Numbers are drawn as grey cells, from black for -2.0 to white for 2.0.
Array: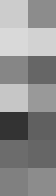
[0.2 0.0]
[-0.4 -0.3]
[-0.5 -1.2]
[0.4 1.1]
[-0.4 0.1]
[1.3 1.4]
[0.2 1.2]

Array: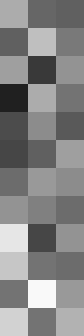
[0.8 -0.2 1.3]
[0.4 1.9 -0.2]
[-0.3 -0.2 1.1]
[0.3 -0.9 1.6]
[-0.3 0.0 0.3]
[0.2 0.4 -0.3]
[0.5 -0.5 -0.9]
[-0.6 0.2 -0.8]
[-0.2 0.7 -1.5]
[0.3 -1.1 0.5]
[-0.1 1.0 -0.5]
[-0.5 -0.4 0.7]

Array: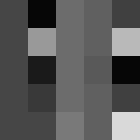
[1.4 -0.5 -0.1 -0.9 -0.9]
[-1.0 -0.5 -0.3 -1.1 -0.9]
[-1.9 -0.6 -0.3 -1.6 -0.9]
[0.9 -0.5 -0.3 0.4 -0.9]
[-1.0 -0.5 -0.3 -1.9 -0.9]

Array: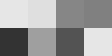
[1.6 -0.7 0.5 -1.2]
[0.0 0.1 1.5 1.6]

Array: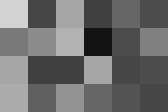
[-0.9 -0.7 -0.4 0.3 -0.5 0.7]
[-0.8 -0.9 0.6 -1.0 -1.0 0.6]
[0.0 -0.8 -1.7 0.8 0.2 -0.1]
[-0.8 -0.4 -1.0 0.6 -0.9 1.3]

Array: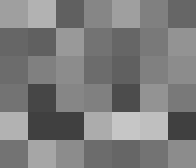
[0.2 -0.2 -0.4 -0.3 0.2 0.6 -0.2]
[-1.0 1.0 1.1 0.7 -1.0 -1.0 0.8]
[-0.1 0.3 -0.8 0.0 0.1 -0.9 -0.2]
[0.2 0.0 -0.5 -0.3 0.2 0.0 -0.3]
[0.3 -0.1 -0.4 -0.2 0.4 -0.5 -0.4]
[-0.4 0.0 0.5 0.1 -0.5 0.8 0.5]

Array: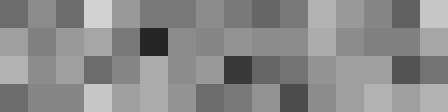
[0.8 0.5 0.8 0.5 0.2 -0.8 0.3 -0.1 -0.3 0.3 0.7 0.5 1.1 0.1 0.1 -0.3]
[-0.2 -0.7 0.5 0.5 0.3 -0.2 -0.4 -1.1 0.4 0.2 0.7 0.1 -0.3 0.5 0.2 0.8]
[0.6 0.0 0.0 0.2 0.7 0.2 0.2 0.3 0.1 0.2 -1.4 -0.1 0.6 0.4 0.0 0.5]
[1.1 -0.5 0.1 0.4 0.8 -0.1 -0.4 -0.1 0.2 -0.1 -0.1 0.4 1.3 -0.3 0.2 -0.3]

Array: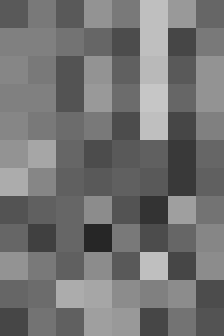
[-0.7 -0.2 -0.9 0.4 0.5 -0.5 -0.2 -0.9]
[-0.8 0.2 0.0 0.2 0.6 0.7 -0.3 -0.4]
[0.2 -0.9 1.0 -0.6 0.2 -0.5 -0.1 0.3]
[0.1 -0.4 -0.8 -0.1 -1.4 -0.4 -1.0 -0.4]
[-0.2 0.5 -1.2 -0.7 0.2 -0.4 -0.5 -0.7]
[-0.5 -1.1 -0.6 -0.5 -0.6 -0.5 0.1 0.7]
[-0.4 -1.1 -0.5 -0.6 -0.8 -0.4 0.6 0.3]
[0.0 -0.9 1.0 -0.8 -0.1 -0.3 -0.1 0.1]
[0.3 -0.4 1.1 -0.3 0.4 -0.7 0.0 0.0]
[0.3 -0.6 0.9 -0.5 0.3 -0.7 -0.1 0.1]
[-0.1 -0.9 1.0 -0.8 -0.4 -0.2 0.0 0.0]
[-0.4 0.4 1.0 -0.1 0.3 -0.6 -0.1 -0.6]

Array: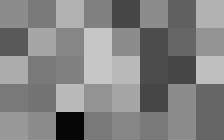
[-0.4 0.2 -0.1 0.1 -0.1 -1.9 0.2 0.4]
[-0.4 0.2 -0.9 0.6 0.3 0.9 -0.2 -0.1]
[1.0 -0.9 -0.8 0.9 1.1 0.0 -0.1 0.7]
[0.3 -0.4 -0.8 0.2 1.1 0.1 0.6 -0.6]
[0.8 -0.5 0.2 -0.9 0.0 0.8 -0.1 0.2]
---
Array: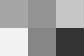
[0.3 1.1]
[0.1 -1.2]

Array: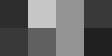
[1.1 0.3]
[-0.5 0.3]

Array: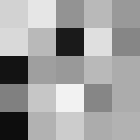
[1.6 0.3]
[0.9 -1.6]

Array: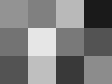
[0.0 0.9]
[1.6 -0.1]

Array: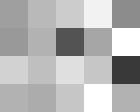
[0.9 1.2]
[0.8 -0.7]

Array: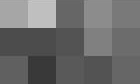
[1.0 -0.4]
[-0.8 -0.7]

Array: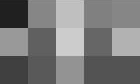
[0.1 1.0]
[-0.5 1.2]

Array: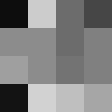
[1.2 -0.3]
[0.2 -0.3]

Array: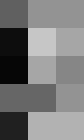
[0.3 0.3]
[1.1 0.6]
